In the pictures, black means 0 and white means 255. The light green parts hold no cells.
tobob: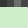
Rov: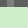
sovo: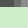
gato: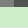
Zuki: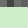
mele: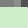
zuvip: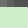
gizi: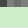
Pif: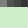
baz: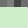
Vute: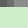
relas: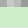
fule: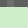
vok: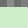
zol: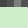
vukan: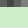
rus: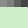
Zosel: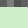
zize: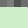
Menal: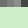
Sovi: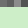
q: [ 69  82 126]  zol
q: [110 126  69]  baz
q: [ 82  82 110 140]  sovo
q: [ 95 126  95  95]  Rov
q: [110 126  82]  zize

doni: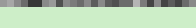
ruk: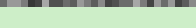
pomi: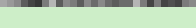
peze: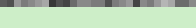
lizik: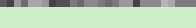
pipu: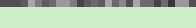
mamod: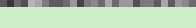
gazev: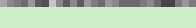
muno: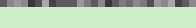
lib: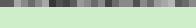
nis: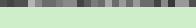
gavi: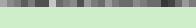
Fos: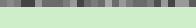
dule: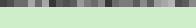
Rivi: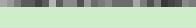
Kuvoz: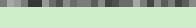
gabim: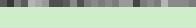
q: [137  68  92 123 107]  nis
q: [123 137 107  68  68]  gazev
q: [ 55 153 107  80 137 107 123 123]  Kuvoz
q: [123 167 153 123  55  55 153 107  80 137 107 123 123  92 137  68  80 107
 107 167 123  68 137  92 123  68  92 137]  Kuvoz
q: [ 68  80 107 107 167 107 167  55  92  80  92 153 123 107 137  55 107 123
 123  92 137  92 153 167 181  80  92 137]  dule
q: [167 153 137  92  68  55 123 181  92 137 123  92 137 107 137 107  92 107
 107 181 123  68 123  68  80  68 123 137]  pomi

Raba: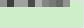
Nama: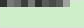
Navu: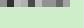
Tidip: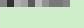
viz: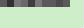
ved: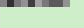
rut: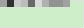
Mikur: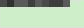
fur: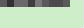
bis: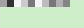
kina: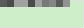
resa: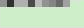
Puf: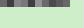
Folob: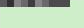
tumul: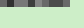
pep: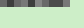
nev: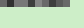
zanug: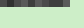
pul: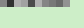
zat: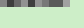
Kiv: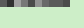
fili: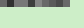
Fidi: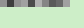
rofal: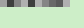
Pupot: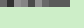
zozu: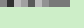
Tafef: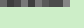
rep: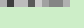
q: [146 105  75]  Puf
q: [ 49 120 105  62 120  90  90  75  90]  viz
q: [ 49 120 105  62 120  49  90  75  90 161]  Nama

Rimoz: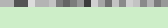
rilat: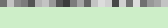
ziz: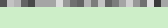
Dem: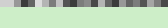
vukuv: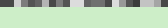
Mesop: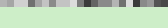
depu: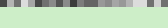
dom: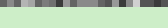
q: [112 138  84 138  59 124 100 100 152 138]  depu
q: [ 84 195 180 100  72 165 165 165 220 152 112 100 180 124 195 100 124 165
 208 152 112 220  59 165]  ziz
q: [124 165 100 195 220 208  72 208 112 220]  rilat

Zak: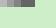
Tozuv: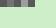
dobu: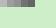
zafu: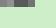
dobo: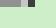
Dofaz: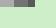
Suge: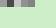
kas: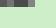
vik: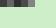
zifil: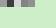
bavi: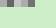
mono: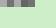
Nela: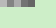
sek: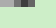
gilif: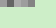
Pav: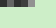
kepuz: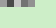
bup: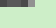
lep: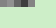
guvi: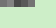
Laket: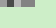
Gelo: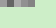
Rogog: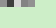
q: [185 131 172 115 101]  Nela
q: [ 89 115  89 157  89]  Tozuv

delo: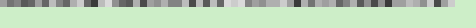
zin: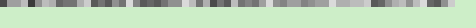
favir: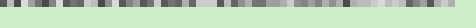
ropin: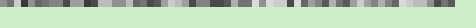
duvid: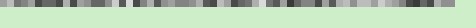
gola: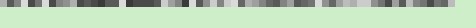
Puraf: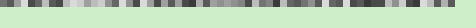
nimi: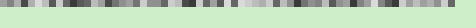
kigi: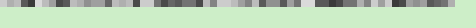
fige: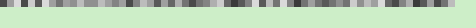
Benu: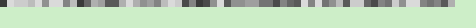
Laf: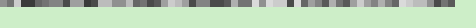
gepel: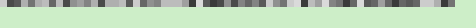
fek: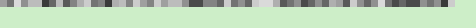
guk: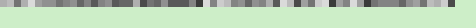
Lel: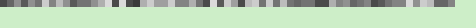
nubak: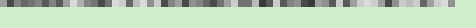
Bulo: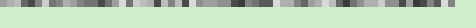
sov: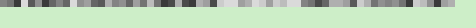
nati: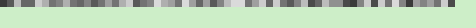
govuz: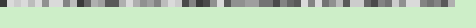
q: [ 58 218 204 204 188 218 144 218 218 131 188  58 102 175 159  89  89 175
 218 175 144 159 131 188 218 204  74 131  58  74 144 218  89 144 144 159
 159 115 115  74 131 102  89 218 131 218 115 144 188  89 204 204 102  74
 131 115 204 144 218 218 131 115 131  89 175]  Benu
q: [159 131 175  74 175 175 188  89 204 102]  gepel
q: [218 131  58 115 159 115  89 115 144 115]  fige
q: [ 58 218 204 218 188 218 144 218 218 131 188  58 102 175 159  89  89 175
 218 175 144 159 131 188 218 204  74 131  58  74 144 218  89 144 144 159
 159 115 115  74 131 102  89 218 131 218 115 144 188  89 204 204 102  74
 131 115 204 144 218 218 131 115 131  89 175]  govuz
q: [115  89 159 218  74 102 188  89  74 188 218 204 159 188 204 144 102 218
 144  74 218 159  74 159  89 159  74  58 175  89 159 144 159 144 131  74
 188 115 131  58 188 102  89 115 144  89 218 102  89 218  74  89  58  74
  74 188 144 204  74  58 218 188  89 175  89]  Puraf
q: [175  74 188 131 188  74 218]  Bulo
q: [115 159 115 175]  nati

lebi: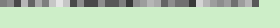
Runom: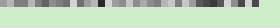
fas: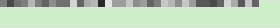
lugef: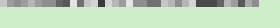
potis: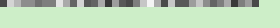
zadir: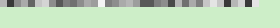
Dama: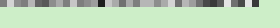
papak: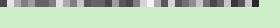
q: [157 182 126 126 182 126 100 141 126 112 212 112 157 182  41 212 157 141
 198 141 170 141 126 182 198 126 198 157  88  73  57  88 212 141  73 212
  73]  Runom
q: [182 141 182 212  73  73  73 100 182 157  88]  lugef
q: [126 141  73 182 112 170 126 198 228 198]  zadir
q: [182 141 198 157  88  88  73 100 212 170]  fas
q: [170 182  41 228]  fas

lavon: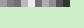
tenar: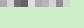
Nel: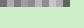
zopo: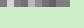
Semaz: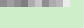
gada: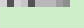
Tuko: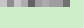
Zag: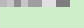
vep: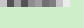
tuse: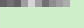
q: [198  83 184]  gada
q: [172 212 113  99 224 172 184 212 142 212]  tenar
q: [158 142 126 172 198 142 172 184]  Semaz
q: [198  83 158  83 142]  vep
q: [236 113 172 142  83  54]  lavon
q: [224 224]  Zag

